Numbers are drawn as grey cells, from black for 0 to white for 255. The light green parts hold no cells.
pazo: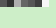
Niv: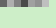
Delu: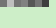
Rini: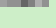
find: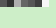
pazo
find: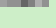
Rini

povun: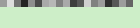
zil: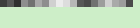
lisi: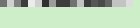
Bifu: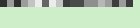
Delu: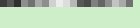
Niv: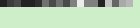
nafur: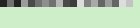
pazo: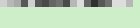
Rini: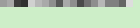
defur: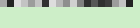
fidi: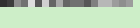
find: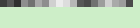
zil
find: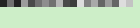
nafur
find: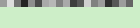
povun
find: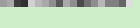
Rini
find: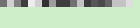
lisi

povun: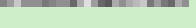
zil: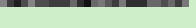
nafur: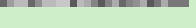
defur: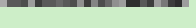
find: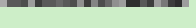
defur
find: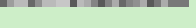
nafur
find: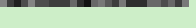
zil
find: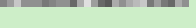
povun

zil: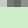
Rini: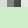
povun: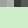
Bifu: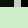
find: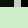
Bifu
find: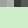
povun
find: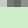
zil

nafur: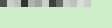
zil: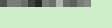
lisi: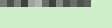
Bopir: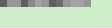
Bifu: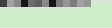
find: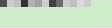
nafur
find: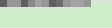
Bopir
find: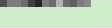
zil
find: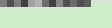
lisi

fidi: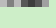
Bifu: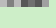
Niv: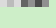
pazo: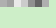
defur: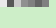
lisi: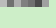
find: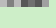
Bifu
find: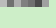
lisi
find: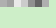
pazo

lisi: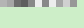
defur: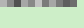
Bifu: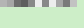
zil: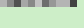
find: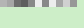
lisi
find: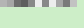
Bifu
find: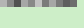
defur

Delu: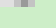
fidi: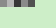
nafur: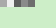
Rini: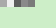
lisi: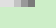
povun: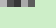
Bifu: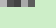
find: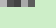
Bifu
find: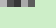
povun
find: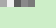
Rini

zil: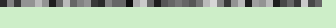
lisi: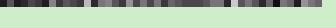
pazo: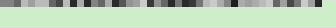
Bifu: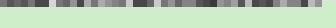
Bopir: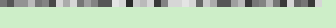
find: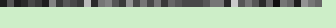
lisi
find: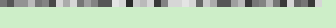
Bopir
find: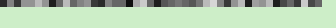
zil
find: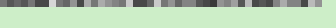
Bifu

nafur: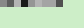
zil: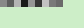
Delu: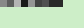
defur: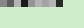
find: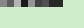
Delu
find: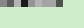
nafur

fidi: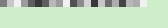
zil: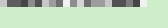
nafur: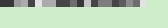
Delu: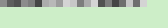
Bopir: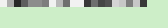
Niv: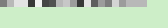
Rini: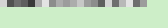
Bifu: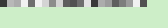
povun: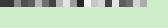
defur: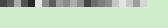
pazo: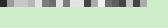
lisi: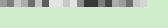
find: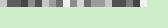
zil
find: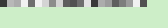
Bifu
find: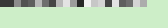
povun

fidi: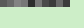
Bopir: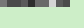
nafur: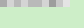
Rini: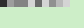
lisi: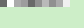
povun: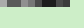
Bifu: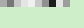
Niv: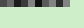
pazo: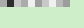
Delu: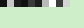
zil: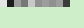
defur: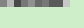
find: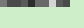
Bopir
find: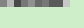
defur
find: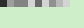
Rini

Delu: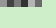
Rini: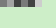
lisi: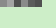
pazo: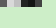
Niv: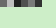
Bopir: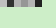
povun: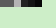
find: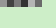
Delu
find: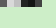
pazo
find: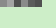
lisi
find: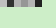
Bopir

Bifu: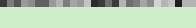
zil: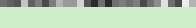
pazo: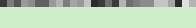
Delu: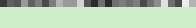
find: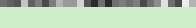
zil
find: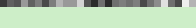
Delu
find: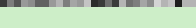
Bifu

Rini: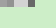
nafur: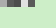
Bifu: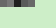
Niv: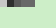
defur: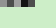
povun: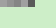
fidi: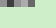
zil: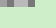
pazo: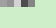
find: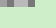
zil
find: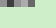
fidi
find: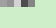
pazo

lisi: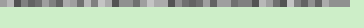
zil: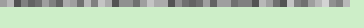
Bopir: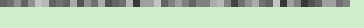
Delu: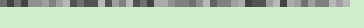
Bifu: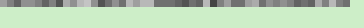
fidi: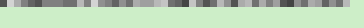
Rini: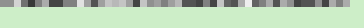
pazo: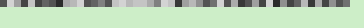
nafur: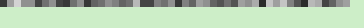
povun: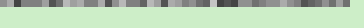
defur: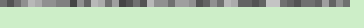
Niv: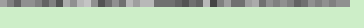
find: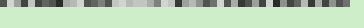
pazo
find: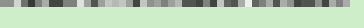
Rini

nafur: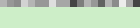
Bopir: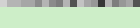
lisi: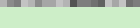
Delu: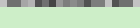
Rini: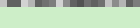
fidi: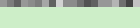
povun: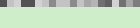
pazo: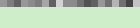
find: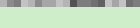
lisi
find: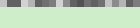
Rini
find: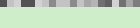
povun
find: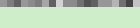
fidi
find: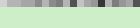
Bopir

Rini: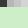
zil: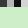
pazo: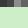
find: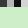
zil
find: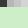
Rini
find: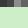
pazo

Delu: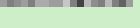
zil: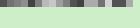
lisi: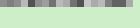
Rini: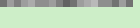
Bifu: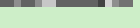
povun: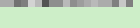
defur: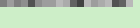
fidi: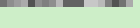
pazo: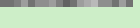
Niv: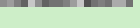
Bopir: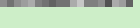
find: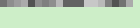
fidi
